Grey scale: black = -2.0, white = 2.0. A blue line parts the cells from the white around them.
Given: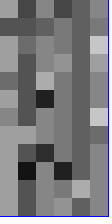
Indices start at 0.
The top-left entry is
0.5
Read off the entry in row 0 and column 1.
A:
-0.9
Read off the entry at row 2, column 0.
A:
0.5
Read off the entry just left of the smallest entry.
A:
0.5
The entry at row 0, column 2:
0.1
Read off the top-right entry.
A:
0.1
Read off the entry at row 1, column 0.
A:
-0.7
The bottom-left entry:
0.5
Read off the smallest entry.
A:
-1.7
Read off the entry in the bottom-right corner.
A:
0.1
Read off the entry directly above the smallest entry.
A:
-0.7

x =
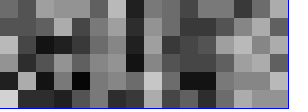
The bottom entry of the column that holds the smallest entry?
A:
-0.7
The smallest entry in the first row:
-1.5
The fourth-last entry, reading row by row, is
-0.3
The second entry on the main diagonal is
-0.7
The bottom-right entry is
0.3
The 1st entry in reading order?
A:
-0.3
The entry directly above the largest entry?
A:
-1.5
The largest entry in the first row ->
0.9
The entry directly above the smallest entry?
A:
-0.5
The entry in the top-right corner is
0.7
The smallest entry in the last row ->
-1.5
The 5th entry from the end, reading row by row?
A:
-1.3
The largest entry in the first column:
1.3
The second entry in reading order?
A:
-0.7
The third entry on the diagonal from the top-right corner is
0.9
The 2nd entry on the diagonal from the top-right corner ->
0.7
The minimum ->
-1.9
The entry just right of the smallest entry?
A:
-0.1
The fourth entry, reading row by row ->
0.3
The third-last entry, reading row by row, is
0.7
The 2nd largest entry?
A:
1.1
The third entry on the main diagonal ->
-1.7
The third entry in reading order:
0.5

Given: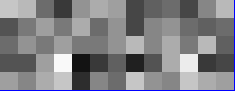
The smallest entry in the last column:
-0.9
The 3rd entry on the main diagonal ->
-0.1
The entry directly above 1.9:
0.5
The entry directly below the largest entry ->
1.1
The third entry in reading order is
-0.3
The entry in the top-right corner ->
0.9
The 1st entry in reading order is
1.1
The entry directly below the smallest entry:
-1.3
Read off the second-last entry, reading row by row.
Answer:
0.7
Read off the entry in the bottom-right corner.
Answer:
0.5
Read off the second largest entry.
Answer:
1.7
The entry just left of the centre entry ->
-0.1
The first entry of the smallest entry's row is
-0.7
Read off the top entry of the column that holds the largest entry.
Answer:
-1.1
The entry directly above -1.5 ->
0.9
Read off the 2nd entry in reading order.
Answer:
0.9
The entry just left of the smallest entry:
1.9
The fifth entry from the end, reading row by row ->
0.3
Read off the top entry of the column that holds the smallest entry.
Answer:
0.3

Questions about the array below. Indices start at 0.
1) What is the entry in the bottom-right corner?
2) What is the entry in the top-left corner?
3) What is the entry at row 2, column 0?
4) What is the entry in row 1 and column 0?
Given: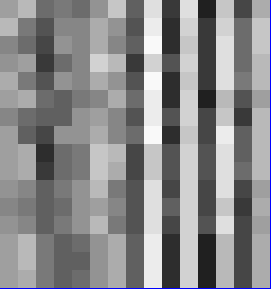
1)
0.7
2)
0.5
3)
0.1
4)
0.9

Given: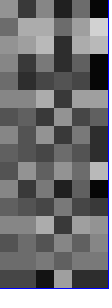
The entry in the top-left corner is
0.3
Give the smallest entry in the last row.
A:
-1.7
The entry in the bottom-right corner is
-1.3
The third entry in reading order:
0.1
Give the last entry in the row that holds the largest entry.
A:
1.3
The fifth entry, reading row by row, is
-0.3
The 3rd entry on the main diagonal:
0.9
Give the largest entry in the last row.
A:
0.5
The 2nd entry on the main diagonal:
0.7
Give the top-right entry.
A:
-1.9
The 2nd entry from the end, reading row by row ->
-1.3
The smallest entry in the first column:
-0.9

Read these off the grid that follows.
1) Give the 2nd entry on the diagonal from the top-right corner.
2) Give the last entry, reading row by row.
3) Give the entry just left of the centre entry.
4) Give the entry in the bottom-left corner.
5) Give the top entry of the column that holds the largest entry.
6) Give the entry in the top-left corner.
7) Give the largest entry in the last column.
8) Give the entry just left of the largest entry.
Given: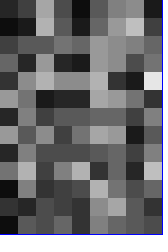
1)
1.0
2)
-0.8
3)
-0.6
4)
-1.8
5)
-1.6
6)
-1.4
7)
1.6
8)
-1.6

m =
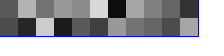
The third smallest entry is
-1.4
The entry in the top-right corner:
-1.2
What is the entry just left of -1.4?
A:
-0.8
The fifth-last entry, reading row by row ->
0.4
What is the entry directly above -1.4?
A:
0.8
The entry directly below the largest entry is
-1.0
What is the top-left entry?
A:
-0.6

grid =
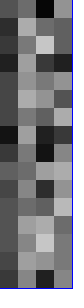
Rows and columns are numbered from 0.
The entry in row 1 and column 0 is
-1.3
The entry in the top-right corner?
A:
0.3
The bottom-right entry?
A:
0.1
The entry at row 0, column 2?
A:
-1.9
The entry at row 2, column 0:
-1.1
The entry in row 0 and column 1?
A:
-0.3
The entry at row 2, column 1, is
-0.1
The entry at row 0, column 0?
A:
-0.7
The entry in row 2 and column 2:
1.1
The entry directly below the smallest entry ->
-0.3

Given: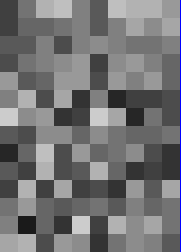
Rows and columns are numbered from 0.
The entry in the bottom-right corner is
-0.6
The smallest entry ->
-1.6
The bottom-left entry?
0.6
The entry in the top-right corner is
0.4
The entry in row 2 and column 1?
-0.6
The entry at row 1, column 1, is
-0.4
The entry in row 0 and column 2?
0.8
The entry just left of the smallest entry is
0.0
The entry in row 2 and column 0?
-0.6
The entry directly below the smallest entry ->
0.8
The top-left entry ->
-1.0
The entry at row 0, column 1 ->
-0.2
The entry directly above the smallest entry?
0.4
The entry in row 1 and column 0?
-1.0

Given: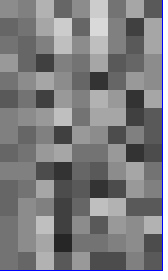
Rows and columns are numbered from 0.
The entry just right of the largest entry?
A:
0.0
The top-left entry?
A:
0.2
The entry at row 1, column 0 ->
-0.4
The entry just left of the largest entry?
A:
-0.4
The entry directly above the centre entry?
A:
-0.2
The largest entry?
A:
1.4
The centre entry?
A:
0.4
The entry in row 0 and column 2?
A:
0.8
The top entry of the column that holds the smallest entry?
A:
-0.4
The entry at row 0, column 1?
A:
0.0
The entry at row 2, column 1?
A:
-0.4
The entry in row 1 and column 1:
-0.2
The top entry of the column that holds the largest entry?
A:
1.2
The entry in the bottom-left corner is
-0.2
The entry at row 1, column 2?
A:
0.6
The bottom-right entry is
-0.6
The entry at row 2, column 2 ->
0.0
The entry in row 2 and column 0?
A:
-0.2
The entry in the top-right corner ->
-0.6
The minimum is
-1.4
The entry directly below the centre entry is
-0.2
